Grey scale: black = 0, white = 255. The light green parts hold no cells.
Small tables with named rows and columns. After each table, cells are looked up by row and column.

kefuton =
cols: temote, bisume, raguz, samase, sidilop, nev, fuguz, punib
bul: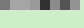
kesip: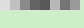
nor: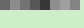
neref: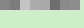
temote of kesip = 222
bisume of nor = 140
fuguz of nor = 159
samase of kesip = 100
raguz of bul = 165
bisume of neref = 125
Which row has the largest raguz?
neref

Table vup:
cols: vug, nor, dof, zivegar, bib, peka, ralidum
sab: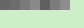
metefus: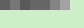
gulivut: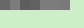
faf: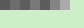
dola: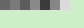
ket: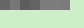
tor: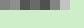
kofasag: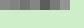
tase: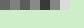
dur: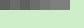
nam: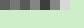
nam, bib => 61
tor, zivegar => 106
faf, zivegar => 120
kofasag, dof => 117
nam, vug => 96
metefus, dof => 90
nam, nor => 119
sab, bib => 97
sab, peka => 124
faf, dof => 93
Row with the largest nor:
tor

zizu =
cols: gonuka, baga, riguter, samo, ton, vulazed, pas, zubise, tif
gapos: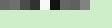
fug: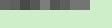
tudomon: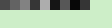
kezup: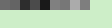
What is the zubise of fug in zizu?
117
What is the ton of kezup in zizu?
25
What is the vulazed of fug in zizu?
85
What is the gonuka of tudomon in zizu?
73
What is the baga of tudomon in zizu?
99
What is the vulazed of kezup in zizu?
128
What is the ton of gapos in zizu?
248
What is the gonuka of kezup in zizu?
107
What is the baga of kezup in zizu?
100
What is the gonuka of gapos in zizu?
103
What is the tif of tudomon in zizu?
53
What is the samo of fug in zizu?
87
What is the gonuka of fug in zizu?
100
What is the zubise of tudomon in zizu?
7
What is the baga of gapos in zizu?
111
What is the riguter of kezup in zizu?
45

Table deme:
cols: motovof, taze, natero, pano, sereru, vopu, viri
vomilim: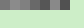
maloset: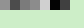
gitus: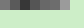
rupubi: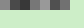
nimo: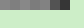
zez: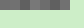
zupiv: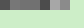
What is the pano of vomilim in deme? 105
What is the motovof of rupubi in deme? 136
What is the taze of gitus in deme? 90
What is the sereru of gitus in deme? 104
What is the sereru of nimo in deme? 130
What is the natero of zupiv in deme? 114
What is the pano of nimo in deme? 124
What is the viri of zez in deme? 113
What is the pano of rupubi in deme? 119

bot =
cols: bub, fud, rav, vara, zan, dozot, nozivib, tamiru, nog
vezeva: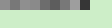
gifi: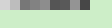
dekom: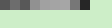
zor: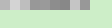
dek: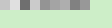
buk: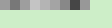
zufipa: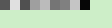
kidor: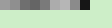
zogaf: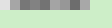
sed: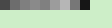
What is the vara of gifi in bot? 130
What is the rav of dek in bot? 111
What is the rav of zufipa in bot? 80
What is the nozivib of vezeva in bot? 120
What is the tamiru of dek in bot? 129
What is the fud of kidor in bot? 143
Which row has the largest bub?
zogaf

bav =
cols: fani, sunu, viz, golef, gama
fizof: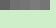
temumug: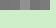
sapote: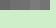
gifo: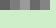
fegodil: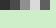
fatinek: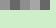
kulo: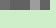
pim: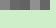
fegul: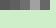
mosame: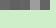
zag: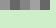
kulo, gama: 99
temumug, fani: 120
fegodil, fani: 48
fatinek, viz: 142
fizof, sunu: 113
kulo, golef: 157
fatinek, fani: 148
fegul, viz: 111
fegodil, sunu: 74
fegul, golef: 161
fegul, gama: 103
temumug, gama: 123
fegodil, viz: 143
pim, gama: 102

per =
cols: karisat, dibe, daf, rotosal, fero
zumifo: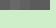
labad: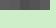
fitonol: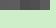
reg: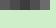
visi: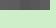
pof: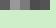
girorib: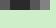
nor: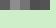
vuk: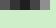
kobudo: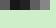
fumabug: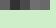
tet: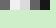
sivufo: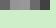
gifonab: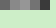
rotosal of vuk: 68
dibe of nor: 141
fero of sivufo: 65
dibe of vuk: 52
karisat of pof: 94
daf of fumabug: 74
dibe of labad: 91
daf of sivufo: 152
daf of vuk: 31
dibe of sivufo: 149
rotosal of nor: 79
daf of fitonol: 77
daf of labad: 80
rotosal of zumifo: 91
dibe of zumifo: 104
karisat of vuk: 86
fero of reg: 107
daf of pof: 123
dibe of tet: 240
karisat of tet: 105
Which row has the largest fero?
vuk

